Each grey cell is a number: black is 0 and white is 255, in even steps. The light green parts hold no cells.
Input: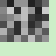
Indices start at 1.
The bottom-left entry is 120
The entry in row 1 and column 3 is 147
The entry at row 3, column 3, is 162
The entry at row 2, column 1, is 135
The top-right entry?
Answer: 104
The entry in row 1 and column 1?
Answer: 104
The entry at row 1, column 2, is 33
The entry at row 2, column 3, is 45
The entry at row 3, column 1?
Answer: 120
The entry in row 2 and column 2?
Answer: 203
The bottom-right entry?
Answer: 147

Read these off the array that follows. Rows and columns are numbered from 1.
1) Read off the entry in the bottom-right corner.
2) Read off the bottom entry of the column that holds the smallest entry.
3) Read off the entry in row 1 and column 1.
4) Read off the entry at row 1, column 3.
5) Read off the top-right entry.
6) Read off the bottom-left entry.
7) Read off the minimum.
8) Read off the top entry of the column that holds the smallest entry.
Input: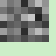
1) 75
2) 90
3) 158
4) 134
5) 146
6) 59
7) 33
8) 186

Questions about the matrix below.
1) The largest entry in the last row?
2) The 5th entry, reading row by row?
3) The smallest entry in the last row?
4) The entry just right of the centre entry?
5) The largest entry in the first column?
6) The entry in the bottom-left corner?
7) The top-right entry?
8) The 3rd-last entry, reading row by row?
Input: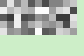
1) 252
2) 89
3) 89
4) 131
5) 239
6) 227
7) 198
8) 211

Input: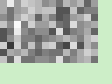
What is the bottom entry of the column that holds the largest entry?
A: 220
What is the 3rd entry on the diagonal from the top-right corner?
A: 170
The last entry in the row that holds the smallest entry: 141
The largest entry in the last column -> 208
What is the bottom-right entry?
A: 115
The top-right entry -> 157
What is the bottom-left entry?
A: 195
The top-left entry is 170
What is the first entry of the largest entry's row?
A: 195
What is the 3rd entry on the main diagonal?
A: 170
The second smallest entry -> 70
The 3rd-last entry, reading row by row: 170
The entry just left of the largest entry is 141
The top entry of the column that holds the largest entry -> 157
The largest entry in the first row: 235
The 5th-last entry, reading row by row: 115
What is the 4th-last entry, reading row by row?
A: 141
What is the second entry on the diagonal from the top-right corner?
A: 127
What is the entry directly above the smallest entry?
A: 141
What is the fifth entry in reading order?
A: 195
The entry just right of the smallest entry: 208
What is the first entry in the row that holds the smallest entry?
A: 208
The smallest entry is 58
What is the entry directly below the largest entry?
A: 235
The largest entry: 250
